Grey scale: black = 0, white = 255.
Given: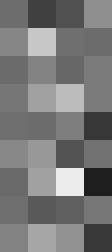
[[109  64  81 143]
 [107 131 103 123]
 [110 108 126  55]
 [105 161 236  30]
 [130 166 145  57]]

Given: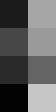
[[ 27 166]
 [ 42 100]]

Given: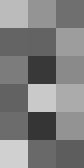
[[187 148 111]
 [124  56 138]
 [108  53 147]]

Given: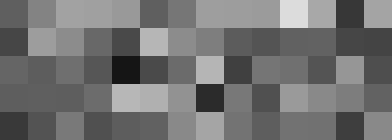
[[ 95 131 162 160 153  95 118 158 157 155 220 168  55 164]
 [101  93 111  86  21  74 107 181  64 117 112  84 150  78]
 [ 57  83 121  80  93  97 137 165 115  94 114 113  62 137]]

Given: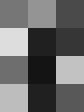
[[118 148  74]
 [110  20 194]]

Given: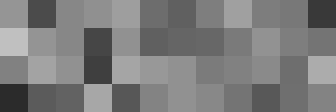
[[149  75 135 144 158 109  96 126 160 125 120  57]
 [129 163 145  63 165 152 145 123 129 138 110 172]]
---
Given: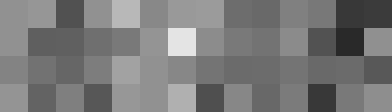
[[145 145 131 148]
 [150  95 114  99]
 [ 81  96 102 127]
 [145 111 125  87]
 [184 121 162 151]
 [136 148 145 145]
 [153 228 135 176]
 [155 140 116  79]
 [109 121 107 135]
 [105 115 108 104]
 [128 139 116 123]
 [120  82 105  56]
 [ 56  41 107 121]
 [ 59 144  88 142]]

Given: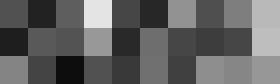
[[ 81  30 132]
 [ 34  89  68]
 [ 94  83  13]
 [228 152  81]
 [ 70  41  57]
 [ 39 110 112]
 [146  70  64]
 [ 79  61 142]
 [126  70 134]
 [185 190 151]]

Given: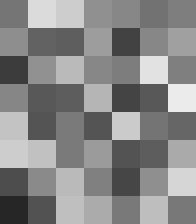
[[117 142  60 134 195 205  77  38]
 [219  98 145  88  84 193 138  82]
 [205  94 186  93 122 122 186 191]
 [144 157 135 181  84 155 128 171]
 [135  66 125  68 203  83  70 121]
 [114 135 226  88 116  93 143 190]
 [126 160 127 235 102 170 214 120]]

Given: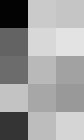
[[  3  99 108 195  52]
 [202 216 185 167 189]
 [197 227 162 153 213]]

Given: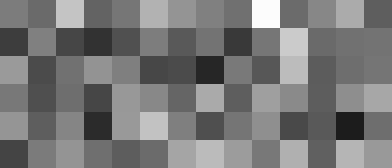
[[124  61 154 120 149  68]
 [106 128  75  79  94 123]
 [196  70 113 110 133 148]
 [ 99  50 147  70  43 111]
 [118  80 127 152 153  93]
 [178 125  71 136 194 107]
 [148  89  75 101 127 165]
 [128 115  38 170  79 187]
 [112  57 121  94 117 156]
 [252 118  87 159 143 120]
 [107 203 188 138  73 176]
 [135 106  92  93  89  96]
 [171 113 110 142  28 181]
 [ 94 115 117 167 110 153]]

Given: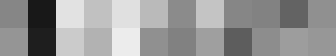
[[134 149]
 [ 24  30]
 [226 203]
 [193 178]
 [224 236]
 [186 144]
 [139 129]
 [196 159]
 [134  93]
 [130 141]
 [ 99 157]
 [144 151]]

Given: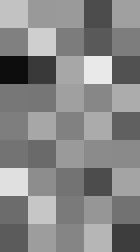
[[194 128  13 119 126 115 224 108  91]
 [153 207  57 118 167 106 141 198 157]
 [154 124 167 160 129 154 115 122 133]
 [ 76  89 233 135 171 139  76 150 182]
 [160 125  81 172  96 138 164 114  61]]
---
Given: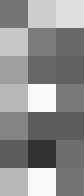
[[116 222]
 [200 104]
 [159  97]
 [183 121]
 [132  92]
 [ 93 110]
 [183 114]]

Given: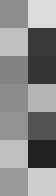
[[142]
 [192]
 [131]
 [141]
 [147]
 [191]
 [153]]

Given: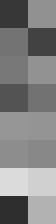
[[ 55]
 [115]
 [120]
 [ 83]
 [150]
 [141]
 [219]
 [ 46]]

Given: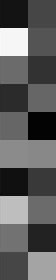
[[ 19]
 [246]
 [107]
 [ 43]
 [102]
 [139]
 [ 16]
 [190]
 [114]
 [ 70]]

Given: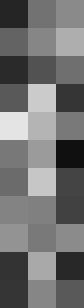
[[ 37 138]
 [ 99 174]
 [ 42 111]
 [ 89  53]
 [228 121]
 [120  16]
 [107  68]
 [131  65]
 [147 139]
 [ 51  40]
 [ 53  89]]

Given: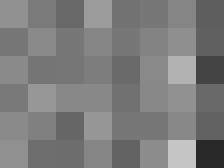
[[145 104 114 133]
 [119 119 119 143]
 [138 118 106 178]
 [121 136 113 145]
 [138 102 119 136]
 [144 109  99 197]]

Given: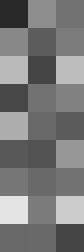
[[ 41 114]
 [136 124]
 [186 189]
 [ 71 129]
 [174  91]
 [ 88 151]
 [119 114]
 [228 204]
 [104  69]]

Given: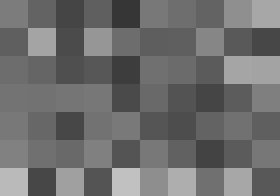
[[124  69  54 110 143]
 [ 95  75 109  95  89]
 [109  79  61 107 165]
 [115 117  74  83  92]
 [120  71 121  77 113]
 [129 105  84  97  91]
 [186 160 193 174 167]]
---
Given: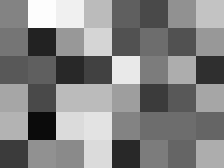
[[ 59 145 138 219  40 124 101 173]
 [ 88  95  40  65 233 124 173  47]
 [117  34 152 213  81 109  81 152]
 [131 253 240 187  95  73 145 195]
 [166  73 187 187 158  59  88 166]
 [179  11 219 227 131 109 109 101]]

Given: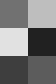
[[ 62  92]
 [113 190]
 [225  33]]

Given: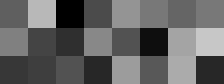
[[ 55  62  82  39 156  88 171  39]
 [ 95 184   0  75 148 120 101 120]
 [128  68  47 136  82  14 164 199]]

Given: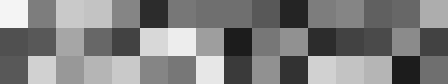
[[ 80  88 166 103  66 216 237 158  28 119 145  44  66  74 139  66]
 [ 88 209 152 181 201 133 119 231  58 145  50 209 195 181  28 111]
 [244 125 201 195 133  44 119 111 111  88  36 125 133  96 103 173]]

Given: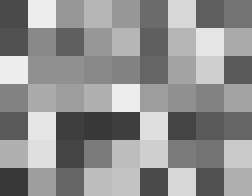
[[ 56 157 101 189 195  74 215  81 176]
 [ 74 237 151 182 151 107 215  95 115]
 [ 81 137  95 151 182  95 182 229 170]
 [ 89 229  62  56  62 222  68  89 101]
 [130 170 157 176 237 157 144 130 163]
 [176 222  68 122 189 207 122 115 201]
 [237 144 144 137 130 101 163 207  89]]

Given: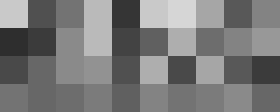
[[ 46  59 138 186  67  96 174 109 131 152]
 [ 73 103 138 146  80 174  73 166  88  59]
 [115 103 109 123  96 131 115 123 138 103]
 [201  80 115 186  53 201 214 166  88 131]]

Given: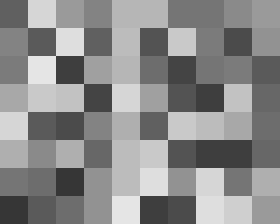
[[ 54  90 109 146 229  62  75 222 207 154]
 [ 96 214 154 131 182 182 117 117 138 154]
 [117 109  54 146 188 222 146 214 117 175]
 [123 229  62 160 182 109  68 117 123  90]
 [131  90 222  96 188  83 201 123  75 146]
 [168 201 194  68 214 160  83  62 194 103]
 [175 138 175 103 188 201  83  62  62 103]
 [214  90  75 131 175  96 201 188 168 109]]

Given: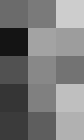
[[ 20 163 157]
 [ 53 128 191]
 [ 59  94 177]
 [ 81 136 115]
 [107 122 205]]
